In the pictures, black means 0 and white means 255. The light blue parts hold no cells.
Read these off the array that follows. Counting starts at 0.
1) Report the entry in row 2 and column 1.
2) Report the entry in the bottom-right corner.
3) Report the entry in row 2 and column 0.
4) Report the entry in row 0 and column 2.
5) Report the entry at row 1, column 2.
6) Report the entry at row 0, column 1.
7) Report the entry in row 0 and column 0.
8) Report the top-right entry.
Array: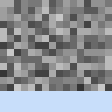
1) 146
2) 66
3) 158
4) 90
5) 90
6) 171
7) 171
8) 120

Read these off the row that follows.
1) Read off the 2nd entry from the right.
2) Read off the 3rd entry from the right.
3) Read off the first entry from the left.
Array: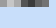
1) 99
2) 59
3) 156

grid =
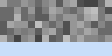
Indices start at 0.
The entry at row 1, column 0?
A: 106
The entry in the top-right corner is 178
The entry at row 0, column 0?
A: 166
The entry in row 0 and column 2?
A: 122
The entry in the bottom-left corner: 178
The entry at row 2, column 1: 106
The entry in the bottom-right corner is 150
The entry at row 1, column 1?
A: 106
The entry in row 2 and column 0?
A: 106
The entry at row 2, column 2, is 178
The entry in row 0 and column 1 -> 122

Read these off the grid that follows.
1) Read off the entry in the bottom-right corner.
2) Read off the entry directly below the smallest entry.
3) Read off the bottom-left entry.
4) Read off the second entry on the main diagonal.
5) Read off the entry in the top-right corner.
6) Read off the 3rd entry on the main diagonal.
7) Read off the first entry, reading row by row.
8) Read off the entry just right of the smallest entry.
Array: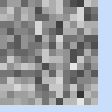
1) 185
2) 230
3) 159
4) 199
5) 173
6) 133
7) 117
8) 185

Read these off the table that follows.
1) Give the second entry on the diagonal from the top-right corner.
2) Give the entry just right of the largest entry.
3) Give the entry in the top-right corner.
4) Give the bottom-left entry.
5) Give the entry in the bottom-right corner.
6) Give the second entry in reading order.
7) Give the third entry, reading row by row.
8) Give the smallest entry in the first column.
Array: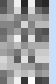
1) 107
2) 65
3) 39
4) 107
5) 79
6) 133
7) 239
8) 79

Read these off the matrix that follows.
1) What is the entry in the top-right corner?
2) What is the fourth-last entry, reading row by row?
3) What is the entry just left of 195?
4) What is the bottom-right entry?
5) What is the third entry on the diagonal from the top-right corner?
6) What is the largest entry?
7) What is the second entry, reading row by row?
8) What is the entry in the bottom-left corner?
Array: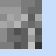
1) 107
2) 80
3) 94
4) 51
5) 180
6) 195
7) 139
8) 123

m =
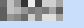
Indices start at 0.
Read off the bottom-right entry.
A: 165
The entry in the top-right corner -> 165
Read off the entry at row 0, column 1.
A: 193
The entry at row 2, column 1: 149
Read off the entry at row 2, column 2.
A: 135
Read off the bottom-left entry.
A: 95
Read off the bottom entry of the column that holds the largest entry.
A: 207
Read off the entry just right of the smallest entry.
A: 237

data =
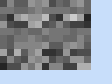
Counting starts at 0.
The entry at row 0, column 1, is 133
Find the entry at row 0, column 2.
92
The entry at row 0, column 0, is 77
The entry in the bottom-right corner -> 175
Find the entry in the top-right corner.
104
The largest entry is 204
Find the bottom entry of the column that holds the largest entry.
65
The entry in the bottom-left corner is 36
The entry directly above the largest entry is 104
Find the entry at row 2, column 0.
92
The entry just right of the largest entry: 162
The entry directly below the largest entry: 65
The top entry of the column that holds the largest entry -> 133
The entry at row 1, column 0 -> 117
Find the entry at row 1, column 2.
104
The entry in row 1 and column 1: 117

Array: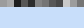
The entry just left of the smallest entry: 170
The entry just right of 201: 156
